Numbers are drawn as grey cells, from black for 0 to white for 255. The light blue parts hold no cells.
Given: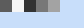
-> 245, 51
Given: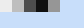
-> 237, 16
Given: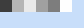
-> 254, 61
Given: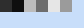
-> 230, 15
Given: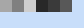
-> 206, 40
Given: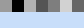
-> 210, 2
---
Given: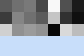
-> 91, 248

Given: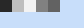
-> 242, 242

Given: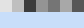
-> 148, 227

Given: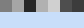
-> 177, 208

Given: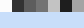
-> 115, 252

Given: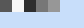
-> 46, 246
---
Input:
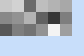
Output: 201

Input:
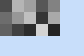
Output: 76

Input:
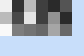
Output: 240

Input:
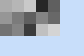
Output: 172

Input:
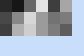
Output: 40

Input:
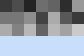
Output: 57
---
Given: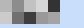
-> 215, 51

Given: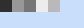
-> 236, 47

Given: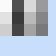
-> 250, 58

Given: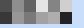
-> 229, 35

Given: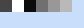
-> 255, 12

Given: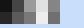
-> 237, 19

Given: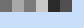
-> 200, 42

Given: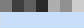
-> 205, 41
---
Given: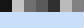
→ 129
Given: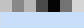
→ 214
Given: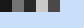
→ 73
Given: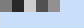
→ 144
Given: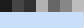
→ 189
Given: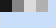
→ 176
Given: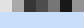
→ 148
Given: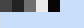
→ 6
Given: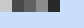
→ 40
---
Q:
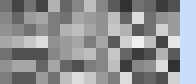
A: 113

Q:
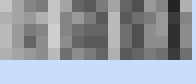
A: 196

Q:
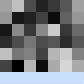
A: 161

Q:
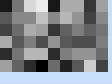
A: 24

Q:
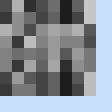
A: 77
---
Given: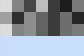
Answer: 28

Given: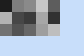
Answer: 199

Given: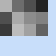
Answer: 79

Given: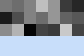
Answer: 58

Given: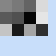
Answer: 100

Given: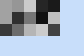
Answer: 38

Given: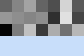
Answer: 212
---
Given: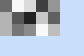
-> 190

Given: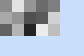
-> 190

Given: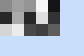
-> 94

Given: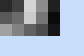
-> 22

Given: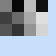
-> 212

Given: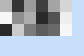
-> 247

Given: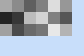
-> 179

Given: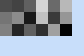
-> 3

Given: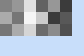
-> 79
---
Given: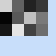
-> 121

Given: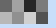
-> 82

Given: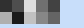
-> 100

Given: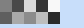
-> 42

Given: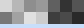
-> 41

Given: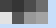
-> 163
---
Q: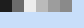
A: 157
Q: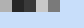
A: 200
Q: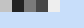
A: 71
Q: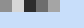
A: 109
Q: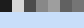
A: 97
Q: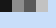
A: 90
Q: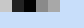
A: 138
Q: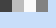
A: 250
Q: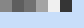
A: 240
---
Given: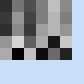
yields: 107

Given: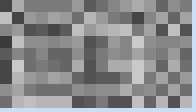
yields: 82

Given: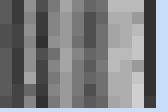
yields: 207

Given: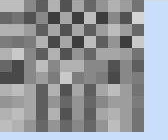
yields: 157

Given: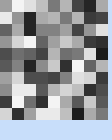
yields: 170

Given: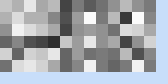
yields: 241

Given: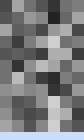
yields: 113

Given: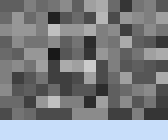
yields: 53
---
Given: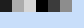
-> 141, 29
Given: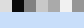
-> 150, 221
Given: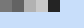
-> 36, 119
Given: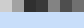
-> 112, 206
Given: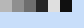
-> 16, 183
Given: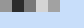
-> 162, 150
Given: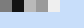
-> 239, 124
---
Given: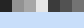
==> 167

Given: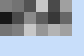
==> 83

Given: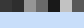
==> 149

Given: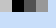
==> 82

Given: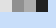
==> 173

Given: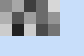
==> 62

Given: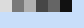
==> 176

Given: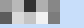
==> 50
